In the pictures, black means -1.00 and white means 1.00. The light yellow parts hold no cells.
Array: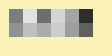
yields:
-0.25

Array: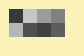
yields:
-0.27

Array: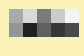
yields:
-0.42

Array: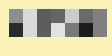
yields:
0.00

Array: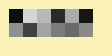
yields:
0.08

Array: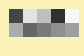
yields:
0.24

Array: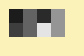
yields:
0.17

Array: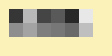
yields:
0.50

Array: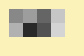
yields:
0.66
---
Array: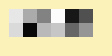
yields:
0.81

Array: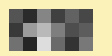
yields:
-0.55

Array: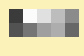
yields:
-0.54

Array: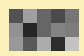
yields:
0.14

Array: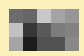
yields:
0.51

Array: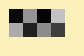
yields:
-0.92

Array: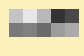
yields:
0.54
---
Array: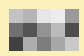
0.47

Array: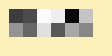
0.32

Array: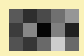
0.00

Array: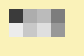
0.75

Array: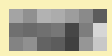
-0.02

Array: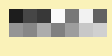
0.57

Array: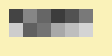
0.49
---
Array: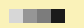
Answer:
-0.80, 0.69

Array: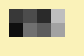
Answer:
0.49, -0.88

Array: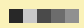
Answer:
0.13, -0.69

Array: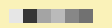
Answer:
-0.11, 0.80

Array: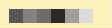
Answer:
0.72, -0.33

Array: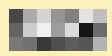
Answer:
0.50, -0.06

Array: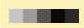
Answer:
-0.66, 0.55
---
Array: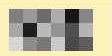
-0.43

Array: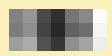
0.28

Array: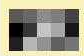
-0.25

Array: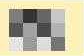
0.73

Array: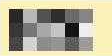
-0.29

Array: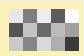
0.37

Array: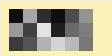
0.45
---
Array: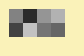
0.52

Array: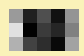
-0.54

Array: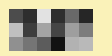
-0.46

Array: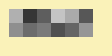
-0.37

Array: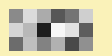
0.94

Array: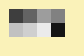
0.62
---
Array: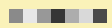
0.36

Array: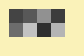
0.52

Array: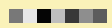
-0.56

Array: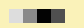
0.08

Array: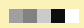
0.59

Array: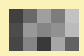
-0.55

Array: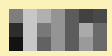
-0.28
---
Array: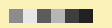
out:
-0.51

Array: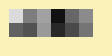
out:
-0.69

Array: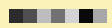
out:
-0.66

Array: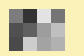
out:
-0.42

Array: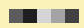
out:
-0.49

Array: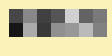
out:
-0.55
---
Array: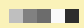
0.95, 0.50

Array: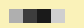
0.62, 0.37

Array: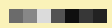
0.72, 0.06

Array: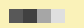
0.75, 0.30

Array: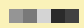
0.66, 0.17

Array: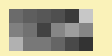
0.56, 0.39

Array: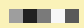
0.94, 0.24
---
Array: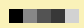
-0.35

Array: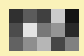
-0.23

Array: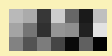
-0.08

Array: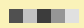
0.18

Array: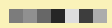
-0.03

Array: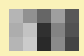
0.08
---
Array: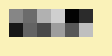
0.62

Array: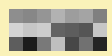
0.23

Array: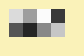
0.24

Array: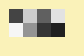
0.61

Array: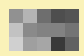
-0.14

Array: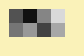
-0.87

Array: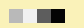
0.89

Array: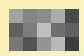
0.10

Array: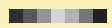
0.40

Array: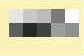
0.47
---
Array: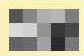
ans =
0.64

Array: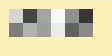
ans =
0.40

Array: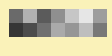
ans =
-0.40

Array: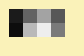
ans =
0.45

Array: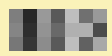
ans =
-0.64

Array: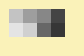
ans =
0.63

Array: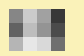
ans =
0.48

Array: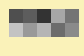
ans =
0.20
